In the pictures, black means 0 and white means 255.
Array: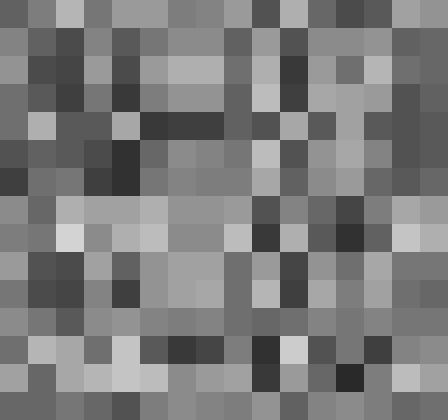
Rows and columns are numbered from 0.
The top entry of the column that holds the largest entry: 181
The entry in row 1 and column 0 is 131
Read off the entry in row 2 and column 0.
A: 147
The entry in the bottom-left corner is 103
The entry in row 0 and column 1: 125
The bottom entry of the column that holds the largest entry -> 118
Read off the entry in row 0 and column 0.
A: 97
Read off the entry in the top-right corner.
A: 147
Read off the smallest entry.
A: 41
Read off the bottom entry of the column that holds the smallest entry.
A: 139
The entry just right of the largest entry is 139
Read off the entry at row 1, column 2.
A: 75
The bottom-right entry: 111
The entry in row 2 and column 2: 69
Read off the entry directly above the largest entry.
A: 175

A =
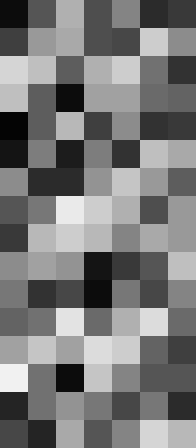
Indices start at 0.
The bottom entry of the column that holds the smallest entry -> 71
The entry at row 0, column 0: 12
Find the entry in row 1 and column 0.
63
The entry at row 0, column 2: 176
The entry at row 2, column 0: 213
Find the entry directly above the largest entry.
161
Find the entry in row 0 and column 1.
85
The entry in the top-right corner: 57
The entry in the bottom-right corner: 184
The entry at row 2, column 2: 93
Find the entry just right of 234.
205
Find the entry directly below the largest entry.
36
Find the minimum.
4

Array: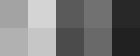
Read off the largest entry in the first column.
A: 177
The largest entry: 212
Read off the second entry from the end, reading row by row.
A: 105

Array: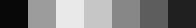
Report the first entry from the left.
8
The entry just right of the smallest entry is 156
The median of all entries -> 135

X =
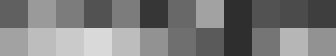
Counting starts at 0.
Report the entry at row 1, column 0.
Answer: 162
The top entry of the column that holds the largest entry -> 82
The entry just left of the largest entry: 202
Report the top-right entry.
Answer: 62
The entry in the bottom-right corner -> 146
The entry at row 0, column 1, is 154
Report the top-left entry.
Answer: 96

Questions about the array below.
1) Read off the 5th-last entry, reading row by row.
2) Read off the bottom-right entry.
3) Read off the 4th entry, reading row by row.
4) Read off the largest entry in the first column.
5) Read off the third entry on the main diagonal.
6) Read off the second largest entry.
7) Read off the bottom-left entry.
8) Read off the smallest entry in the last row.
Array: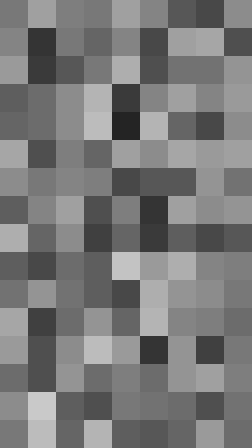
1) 94
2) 108
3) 120
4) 174
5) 87
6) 195
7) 120
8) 87

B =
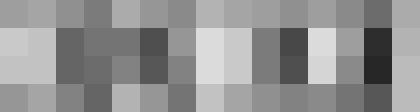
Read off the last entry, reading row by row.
187
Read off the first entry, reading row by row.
158
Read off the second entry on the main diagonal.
194
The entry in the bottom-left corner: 150
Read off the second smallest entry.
45
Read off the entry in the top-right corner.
171
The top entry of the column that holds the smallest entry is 108
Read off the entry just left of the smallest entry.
138
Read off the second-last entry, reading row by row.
87
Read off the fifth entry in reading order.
171
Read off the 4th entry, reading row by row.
123
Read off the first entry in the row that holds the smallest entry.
194

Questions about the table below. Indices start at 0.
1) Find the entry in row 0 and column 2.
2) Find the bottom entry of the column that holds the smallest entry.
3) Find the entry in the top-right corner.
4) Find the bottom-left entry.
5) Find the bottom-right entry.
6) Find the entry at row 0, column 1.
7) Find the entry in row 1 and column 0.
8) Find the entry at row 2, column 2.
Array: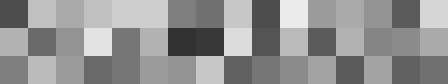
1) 170
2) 147
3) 214
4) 126
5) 112
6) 192
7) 178
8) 155

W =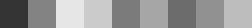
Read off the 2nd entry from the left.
131
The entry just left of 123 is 203
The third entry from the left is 230

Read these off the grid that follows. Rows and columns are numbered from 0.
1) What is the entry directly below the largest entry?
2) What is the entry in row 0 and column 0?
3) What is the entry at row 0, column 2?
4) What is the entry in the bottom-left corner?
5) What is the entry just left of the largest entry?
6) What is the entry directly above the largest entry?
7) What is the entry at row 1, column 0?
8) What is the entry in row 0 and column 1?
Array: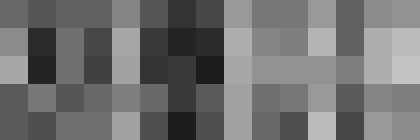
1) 126
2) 104
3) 97
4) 91
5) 174
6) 188
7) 139
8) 85

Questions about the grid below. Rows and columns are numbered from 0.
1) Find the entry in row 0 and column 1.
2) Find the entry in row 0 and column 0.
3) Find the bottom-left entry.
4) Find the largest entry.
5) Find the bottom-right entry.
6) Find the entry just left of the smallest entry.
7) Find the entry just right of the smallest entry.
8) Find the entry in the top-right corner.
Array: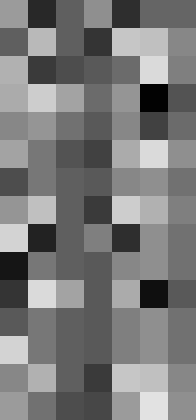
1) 40
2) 155
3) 155
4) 226
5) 143
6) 149
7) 83
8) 101
